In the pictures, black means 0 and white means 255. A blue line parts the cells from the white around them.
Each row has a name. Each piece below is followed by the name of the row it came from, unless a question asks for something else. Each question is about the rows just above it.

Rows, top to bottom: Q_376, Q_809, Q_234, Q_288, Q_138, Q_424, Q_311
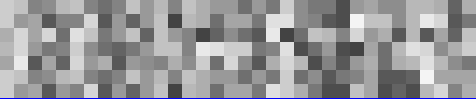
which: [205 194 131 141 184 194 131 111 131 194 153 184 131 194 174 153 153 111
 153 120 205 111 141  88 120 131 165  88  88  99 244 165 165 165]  Q_424
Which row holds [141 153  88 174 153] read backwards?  Q_138
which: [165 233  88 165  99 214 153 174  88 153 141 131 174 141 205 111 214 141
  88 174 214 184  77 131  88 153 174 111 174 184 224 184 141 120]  Q_138

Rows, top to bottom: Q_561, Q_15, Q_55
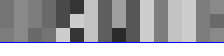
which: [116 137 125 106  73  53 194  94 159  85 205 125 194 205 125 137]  Q_561
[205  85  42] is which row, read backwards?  Q_55
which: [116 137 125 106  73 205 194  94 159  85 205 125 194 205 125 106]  Q_15
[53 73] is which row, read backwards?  Q_561
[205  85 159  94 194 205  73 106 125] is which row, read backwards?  Q_15

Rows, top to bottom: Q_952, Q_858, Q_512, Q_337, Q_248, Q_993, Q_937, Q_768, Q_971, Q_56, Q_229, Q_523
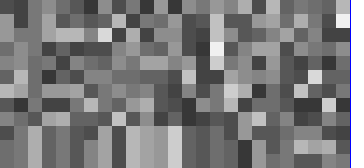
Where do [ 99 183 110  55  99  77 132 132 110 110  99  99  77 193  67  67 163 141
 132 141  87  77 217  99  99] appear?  Q_993
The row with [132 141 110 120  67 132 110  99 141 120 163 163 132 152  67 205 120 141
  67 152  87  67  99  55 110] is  Q_248
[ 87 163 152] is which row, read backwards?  Q_937

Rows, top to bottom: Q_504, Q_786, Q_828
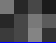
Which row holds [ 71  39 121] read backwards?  Q_504
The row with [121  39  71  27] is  Q_504
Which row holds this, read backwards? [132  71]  Q_828
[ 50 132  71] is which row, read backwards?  Q_828

